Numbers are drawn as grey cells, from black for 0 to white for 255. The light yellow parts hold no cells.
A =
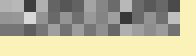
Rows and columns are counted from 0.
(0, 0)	179
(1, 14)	191
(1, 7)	153
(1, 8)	132
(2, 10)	175
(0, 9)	107
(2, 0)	117
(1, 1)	151
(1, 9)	159
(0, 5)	86
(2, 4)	159
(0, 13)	104
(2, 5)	114

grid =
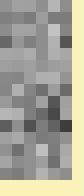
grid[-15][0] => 146
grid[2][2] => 162
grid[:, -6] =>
[146, 128, 140, 103, 166, 159, 136, 134, 153, 182, 93, 159, 145, 164, 131]
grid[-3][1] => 112
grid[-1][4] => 152
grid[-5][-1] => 61
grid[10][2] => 82
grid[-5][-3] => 125
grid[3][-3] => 142
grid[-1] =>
[131, 124, 144, 178, 152, 142]
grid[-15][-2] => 181
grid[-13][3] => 142
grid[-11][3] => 143
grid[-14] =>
[128, 134, 124, 156, 124, 124]
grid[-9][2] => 158
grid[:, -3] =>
[143, 156, 142, 142, 143, 148, 175, 112, 161, 106, 125, 123, 191, 158, 178]
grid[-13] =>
[140, 163, 162, 142, 194, 133]
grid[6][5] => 148
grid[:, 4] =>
[181, 124, 194, 177, 175, 157, 176, 156, 86, 72, 98, 127, 124, 112, 152]
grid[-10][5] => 161

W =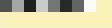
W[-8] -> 82
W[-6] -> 31
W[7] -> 251

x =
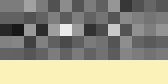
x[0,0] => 124
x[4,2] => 86
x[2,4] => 159
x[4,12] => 114
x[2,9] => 201
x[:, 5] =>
[140, 92, 235, 74, 98]
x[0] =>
[124, 124, 161, 123, 81, 140, 84, 124, 96, 150, 55, 81, 102, 86]
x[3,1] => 134
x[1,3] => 98
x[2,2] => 153
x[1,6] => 126
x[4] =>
[99, 98, 86, 99, 124, 98, 123, 99, 114, 92, 133, 124, 114, 122]
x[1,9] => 85
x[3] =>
[130, 134, 65, 129, 96, 74, 95, 123, 114, 84, 142, 100, 90, 98]
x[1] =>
[97, 97, 82, 98, 127, 92, 126, 98, 116, 85, 138, 127, 116, 124]

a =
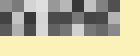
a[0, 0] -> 146
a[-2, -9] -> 194
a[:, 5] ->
[183, 73, 117]
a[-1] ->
[90, 175, 76, 215, 98, 117, 208, 119, 105, 137]
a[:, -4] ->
[55, 119, 208]
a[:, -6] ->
[152, 75, 98]
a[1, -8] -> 56

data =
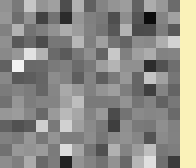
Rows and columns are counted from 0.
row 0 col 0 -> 146
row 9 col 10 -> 115
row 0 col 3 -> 148
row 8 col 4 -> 132
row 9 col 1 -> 156
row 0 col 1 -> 121
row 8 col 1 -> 150
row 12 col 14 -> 126
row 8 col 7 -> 122
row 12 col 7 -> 117
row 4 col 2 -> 226
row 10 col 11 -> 122
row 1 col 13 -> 132
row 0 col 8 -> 132
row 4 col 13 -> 130
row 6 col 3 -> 101
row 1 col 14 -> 161
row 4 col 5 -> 90
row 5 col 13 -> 82
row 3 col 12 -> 137
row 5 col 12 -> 45
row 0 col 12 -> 173
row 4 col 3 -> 179
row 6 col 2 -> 93
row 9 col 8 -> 153
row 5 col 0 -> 97
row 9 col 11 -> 138
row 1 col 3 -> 66
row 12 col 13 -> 120
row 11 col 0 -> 129
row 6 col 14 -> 118
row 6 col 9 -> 122
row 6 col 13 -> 161
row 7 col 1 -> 131
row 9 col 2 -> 135
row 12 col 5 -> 220
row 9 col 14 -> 106

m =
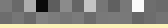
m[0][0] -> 122
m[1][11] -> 102
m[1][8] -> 121
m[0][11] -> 250
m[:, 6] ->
[101, 123]
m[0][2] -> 173
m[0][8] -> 118
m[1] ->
[109, 118, 106, 130, 124, 118, 123, 108, 121, 122, 121, 102, 109, 115]
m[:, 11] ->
[250, 102]
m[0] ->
[122, 105, 173, 9, 93, 139, 101, 196, 118, 96, 120, 250, 110, 106]

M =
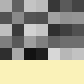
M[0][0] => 178
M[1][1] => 137
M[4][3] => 31
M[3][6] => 110
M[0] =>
[178, 96, 196, 187, 55, 90, 68]
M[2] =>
[191, 59, 209, 197, 47, 64, 80]
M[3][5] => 110
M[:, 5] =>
[90, 146, 64, 110, 183]
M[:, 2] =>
[196, 84, 209, 158, 18]
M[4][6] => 194
